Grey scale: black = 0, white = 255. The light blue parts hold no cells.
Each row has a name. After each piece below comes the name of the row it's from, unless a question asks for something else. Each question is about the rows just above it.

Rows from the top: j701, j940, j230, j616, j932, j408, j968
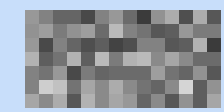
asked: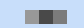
j932
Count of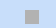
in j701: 0

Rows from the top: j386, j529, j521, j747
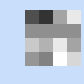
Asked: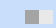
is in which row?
j386
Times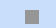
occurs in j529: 0
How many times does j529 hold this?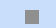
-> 4
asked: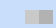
j521
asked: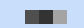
j386

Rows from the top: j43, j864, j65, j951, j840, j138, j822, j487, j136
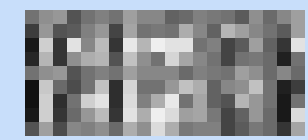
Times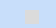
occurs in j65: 0
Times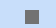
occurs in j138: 4
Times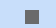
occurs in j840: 3
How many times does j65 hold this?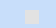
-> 4
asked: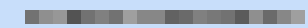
j43

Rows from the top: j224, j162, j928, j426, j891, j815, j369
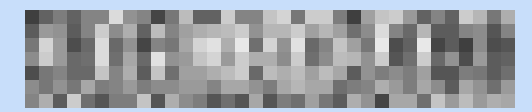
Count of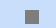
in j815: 5
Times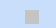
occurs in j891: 2
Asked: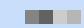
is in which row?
j224
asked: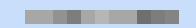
j815
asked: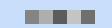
j891
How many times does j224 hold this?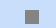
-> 6
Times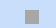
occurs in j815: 8

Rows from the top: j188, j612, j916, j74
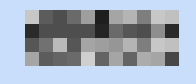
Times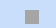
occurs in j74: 3
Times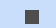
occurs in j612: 5

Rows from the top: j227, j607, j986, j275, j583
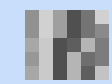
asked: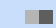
j583
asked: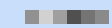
j607
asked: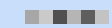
j583

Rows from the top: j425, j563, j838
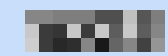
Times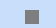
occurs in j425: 4
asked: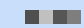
j425
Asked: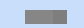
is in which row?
j425
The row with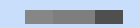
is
j425
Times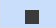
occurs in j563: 2
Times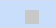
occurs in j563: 4

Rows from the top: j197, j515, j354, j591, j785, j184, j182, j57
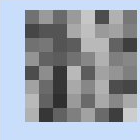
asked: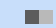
j354
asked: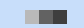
j354
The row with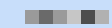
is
j197

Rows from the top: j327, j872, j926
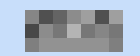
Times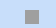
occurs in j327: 2
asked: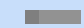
j926
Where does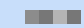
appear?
j872
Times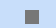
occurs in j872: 3
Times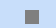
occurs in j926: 2
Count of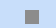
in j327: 1
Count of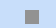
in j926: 5

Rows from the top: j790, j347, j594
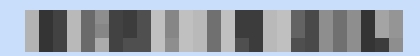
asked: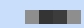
j594
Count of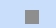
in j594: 4

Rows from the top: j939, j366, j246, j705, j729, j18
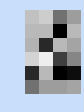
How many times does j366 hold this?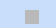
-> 3
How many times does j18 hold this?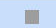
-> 2
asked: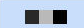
j729
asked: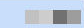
j939
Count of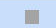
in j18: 1

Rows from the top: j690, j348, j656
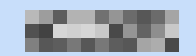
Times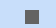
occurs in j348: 1
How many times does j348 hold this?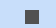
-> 1
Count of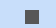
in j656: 3

